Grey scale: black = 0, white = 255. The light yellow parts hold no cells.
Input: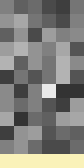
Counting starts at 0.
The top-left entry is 128
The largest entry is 233
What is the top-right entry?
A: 117
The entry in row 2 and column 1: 147
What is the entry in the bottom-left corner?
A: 128
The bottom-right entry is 107
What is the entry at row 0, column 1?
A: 96
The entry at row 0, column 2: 107
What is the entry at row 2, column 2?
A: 74
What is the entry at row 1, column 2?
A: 117
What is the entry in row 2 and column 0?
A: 96
